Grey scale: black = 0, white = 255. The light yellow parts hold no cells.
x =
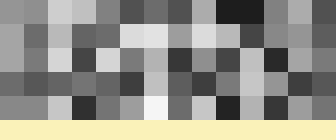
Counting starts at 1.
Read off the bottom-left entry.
136
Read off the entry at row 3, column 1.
165
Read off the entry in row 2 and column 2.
108
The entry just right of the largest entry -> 108
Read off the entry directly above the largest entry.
192
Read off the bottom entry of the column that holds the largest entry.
245
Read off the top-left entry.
149
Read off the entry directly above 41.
136
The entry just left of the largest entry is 157
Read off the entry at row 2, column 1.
165
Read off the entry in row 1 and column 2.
143
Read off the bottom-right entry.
116
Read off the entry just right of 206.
192
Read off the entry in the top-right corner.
81
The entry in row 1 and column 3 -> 206
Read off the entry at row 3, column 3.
213

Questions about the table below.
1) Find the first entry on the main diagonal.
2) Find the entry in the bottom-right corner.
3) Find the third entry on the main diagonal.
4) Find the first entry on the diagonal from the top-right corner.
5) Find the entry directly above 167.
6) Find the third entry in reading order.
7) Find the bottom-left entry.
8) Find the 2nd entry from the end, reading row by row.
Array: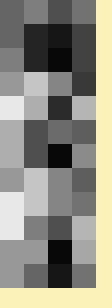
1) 101
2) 114
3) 8
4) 114
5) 181
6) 79
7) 152
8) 22

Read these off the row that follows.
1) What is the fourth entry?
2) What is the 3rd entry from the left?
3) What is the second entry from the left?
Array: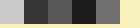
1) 25
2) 89
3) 54

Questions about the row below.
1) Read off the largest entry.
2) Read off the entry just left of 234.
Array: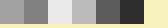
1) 234
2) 131

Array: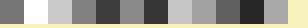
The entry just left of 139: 60
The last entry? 169
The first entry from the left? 117
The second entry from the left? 255

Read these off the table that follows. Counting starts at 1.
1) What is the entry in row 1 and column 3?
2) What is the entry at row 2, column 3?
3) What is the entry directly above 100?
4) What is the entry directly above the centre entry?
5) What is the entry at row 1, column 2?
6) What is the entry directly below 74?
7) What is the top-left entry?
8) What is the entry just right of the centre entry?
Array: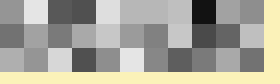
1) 88
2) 122
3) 162
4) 183
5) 229
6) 122
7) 149
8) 129

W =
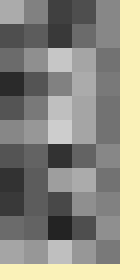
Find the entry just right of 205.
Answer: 165
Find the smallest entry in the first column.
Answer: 42
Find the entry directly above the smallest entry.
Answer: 72
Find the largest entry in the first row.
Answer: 171
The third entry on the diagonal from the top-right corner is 198
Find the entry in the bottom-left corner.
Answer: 165
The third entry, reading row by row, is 64
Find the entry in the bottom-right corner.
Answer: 121
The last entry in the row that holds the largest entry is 114
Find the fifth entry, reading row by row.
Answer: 135
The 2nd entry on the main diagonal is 92
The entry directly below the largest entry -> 50
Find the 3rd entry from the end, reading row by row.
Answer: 191
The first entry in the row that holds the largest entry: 135
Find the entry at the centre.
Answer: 205

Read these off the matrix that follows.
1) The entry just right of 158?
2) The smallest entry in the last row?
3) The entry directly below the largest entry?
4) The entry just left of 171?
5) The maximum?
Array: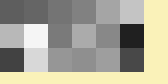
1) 72
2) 66
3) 216
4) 122
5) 245

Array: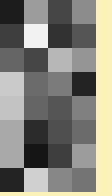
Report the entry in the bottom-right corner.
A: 116
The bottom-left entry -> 35
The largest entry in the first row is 155
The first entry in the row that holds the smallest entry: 169
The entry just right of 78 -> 108
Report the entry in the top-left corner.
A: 27
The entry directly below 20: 208
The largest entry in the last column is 155
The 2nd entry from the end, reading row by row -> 135
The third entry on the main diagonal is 183

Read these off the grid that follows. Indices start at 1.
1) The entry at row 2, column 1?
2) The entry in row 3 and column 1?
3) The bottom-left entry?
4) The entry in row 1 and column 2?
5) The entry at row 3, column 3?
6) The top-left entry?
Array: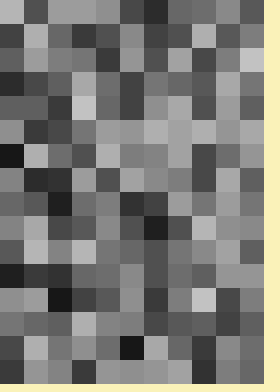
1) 66
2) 95
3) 58
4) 80
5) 125
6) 181

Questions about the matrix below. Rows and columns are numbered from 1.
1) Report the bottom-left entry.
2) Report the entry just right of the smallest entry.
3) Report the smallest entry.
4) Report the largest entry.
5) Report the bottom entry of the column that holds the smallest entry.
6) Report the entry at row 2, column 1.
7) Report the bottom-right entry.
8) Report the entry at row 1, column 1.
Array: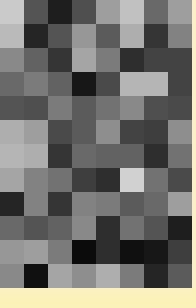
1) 136
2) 45
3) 11
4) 209
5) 142
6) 186
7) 91
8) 201

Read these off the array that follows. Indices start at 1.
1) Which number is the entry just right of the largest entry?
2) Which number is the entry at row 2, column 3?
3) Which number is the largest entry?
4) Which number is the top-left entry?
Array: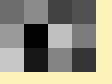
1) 23
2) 191
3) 199
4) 109

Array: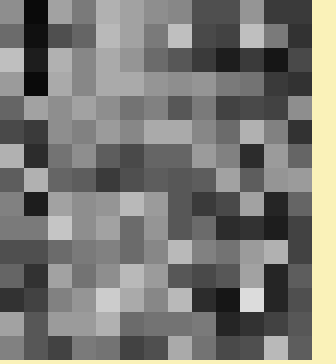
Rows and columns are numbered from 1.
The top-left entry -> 142
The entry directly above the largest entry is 162
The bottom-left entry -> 129
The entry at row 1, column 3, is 162
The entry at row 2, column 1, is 107
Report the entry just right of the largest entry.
37
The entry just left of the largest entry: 22
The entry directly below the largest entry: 50
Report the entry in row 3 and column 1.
191
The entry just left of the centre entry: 79
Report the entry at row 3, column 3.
177
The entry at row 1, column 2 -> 10
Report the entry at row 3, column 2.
29
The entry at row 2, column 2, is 16
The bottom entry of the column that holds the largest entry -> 79
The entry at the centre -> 93

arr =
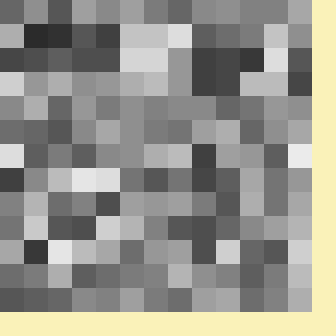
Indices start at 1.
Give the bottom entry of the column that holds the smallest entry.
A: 94
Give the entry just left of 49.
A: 43
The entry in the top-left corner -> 102
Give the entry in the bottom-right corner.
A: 174
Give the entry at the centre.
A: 174
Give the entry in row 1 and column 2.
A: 143
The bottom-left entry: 86
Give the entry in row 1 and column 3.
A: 86
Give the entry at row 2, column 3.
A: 49
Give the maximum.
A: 235
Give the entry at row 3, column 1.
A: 70
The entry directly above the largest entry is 167
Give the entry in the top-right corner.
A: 167
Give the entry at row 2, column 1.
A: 174
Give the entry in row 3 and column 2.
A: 78
